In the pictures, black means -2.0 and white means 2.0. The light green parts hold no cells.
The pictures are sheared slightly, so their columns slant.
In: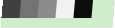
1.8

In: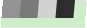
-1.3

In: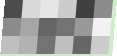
1.2

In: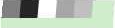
0.6

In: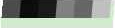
0.0

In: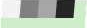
-1.4

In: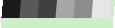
0.6

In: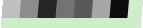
-0.2

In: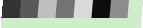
-0.2

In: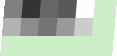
-0.6
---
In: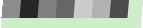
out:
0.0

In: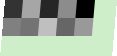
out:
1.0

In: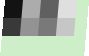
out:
-0.1

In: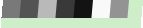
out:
0.9

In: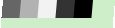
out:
1.8

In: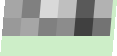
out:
0.0

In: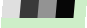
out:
0.3
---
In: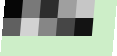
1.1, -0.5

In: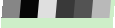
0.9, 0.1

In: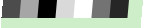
-1.4, -0.8

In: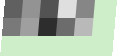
0.1, -0.1

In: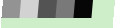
-1.9, 0.3

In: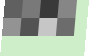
0.1, 0.3

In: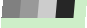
-1.4, 0.0

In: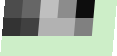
-1.8, -1.2

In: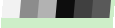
-0.6, 1.8

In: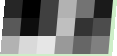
-1.6, 0.8
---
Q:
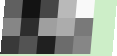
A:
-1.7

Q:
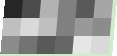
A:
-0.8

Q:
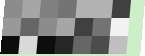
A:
0.6

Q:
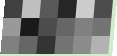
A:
1.0

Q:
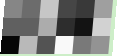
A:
-0.3

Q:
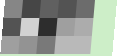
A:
-0.9

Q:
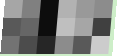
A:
0.0
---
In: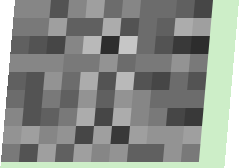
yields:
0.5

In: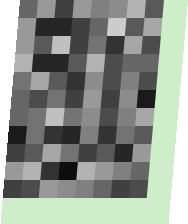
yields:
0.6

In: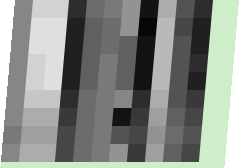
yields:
-1.5

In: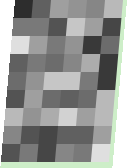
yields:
-0.9

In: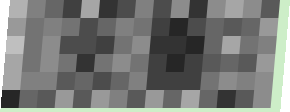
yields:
0.4
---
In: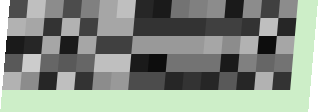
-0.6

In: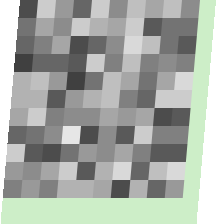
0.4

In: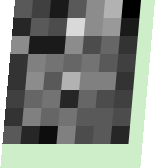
-1.2

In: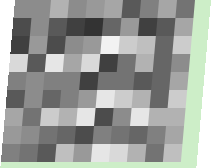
0.4

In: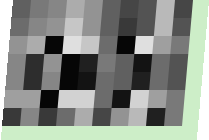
0.5

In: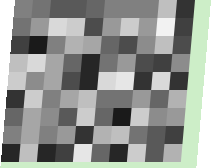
0.0

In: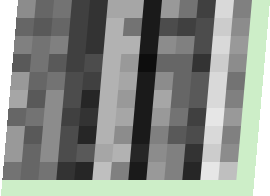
0.4

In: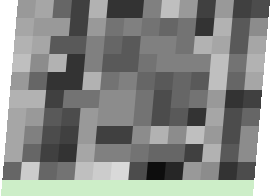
0.6
